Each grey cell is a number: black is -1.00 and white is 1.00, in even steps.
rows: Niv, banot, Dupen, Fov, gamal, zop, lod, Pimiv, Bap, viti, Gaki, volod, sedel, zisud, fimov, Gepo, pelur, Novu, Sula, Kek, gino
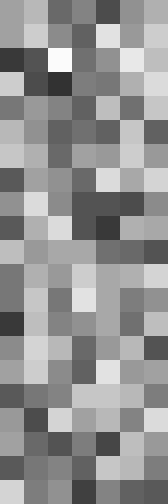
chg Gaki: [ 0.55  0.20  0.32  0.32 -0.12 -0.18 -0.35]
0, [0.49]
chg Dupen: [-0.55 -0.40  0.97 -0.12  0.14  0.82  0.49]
1, [-0.35]
